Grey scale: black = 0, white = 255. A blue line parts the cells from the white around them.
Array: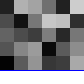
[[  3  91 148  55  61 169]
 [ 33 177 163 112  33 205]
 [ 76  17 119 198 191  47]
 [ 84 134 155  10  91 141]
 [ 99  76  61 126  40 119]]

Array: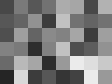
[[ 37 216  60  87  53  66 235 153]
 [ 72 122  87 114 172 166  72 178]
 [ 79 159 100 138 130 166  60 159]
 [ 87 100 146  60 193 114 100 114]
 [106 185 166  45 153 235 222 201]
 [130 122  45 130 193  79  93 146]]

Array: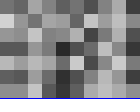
[[ 88  88 150 122  41  80 107 190 136  55]
 [ 95  88 157 107  48  80 130 184 150  62]
 [115 101 165 130  95 115  80 130 171  62]
 [142 142 196  88  55  95 171 190 171 142]
 [150 142 196 130 136 177  68 122 177  80]
 [184 157 184 165 107 202  74 136 202 122]
 [210 150 115 165 157 101 196 157 190 136]]

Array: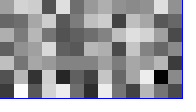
[[ 59 253  88 211 237 110  45 237 117  66 183 117  74]
 [ 82 183  51 205  38  96  66 197 103 167 237   2 138]
 [ 96 145 160 217  96  88 183 175  74 197 131 103 138]
 [103 110 167 205  88 124 191 205  66 191 167  88 103]
 [160 211 205  82 223 110 153 175 145 138 145 223 145]
 [175 124 183 117  82  96 110 131 191 223 211 160  74]
 [191 117 167 153 131 131 131 160 124 167 153 183  59]]

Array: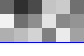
[[104  47  74 196 203 112]
 [175 189 211 128 235 162]
 [242 112 142 227 136 148]]

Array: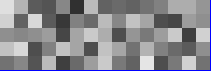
[[114 135  84 187  63 106 157 202 121  98 229  78 121 209 114]
 [143 135 143 157  70 165 202 173  78 149 121 157 202  63 209]
 [194 216  78 129 194 165  78 194 165 114 179 129 106  91 143]
 [209  98 216  91  56 129 106 187 135 194 165  78  70 157 143]
 [223 179  91  84 135  48 187  98 106  98 114 129 173 173 149]]

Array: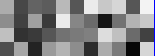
[[ 78 166  35 154 179 141  43 172 122   7 214]
 [141  65 160  58 235 134 107  21 114 179 200]
 [172  71  99  92 185  86 235 200 214  86 243]
 [192  50  58  86 114 122 128 221 192 107  65]]

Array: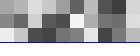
[[136 104 208  90  77 245 173 116 110 221]
 [166 181 221 200 158  98 187  83  61 214]
 [237 200  77  69 116 128 229  69 122 187]]
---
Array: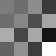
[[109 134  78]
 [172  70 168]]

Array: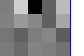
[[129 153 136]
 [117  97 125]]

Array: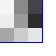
[[237 154  44]
 [166 204 230]]

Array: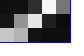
[[ 21 147 230]
 [198 179  18]]

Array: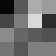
[[ 69 125 217]
 [139 102  90]]

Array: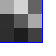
[[ 47  91 170]
 [ 46  29  64]]

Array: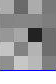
[[132 134 133]
 [151 166  34]]
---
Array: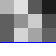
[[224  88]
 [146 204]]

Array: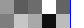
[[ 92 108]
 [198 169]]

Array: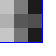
[[123  27]
 [ 88  80]]

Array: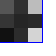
[[ 48 188]
 [ 37  41]]

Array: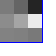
[[101  36]
 [165 235]]

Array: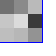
[[138 186]
 [219  58]]
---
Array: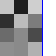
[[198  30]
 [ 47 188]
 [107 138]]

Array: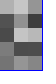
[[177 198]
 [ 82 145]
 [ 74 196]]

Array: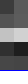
[[ 60  90]
 [ 83  92]
 [194 209]]

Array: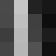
[[ 74 197]
 [ 73 191]
 [ 61 185]]

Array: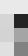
[[233 233]
 [213  36]
 [211 165]]

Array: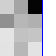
[[208 165]
 [144 183]
 [228 194]]
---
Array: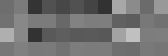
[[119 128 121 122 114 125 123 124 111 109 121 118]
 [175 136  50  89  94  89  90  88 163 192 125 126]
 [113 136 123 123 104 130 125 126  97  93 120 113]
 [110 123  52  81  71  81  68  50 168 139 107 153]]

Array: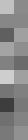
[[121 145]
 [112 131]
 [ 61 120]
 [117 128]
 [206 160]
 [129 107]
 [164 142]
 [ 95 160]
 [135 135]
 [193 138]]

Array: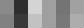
[[129  57 194 159 120 173]
 [138  46 212 159 116 161]]

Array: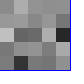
[[123  51 121 117 144]
 [120 143 147 125 169]
 [192 101 106 174  39]
 [152 154 136 150 118]
 [139 173 147 143 144]]

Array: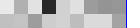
[[192 195 157 205 210 189 218 218 163]
 [233 176 226  39 209 224 156 148 150]]

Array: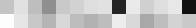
[[253 230 200 181 216 189 178 189 237 217 168 190 211 201]
 [196 225 190 143 201 210 222 225  36 234 208 222 231  17]]

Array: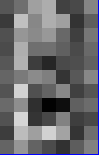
[[100 150  99  75  49  93 129]
 [ 61 188 159 209 163  52 110]
 [ 82 213  52  71 130  62  72]
 [106 142  47   2  14  96 108]
 [ 83 210  80  99 136  64  85]
 [101 122 139 127  52  88 135]
 [ 87 178  61  38  74  78  97]
 [ 75 175 111 112  96  74 105]
 [ 80 150 138 152 104  63 119]
 [ 58 192 135 174 160  51  94]
 [ 86 111 160 173  65  73 133]]
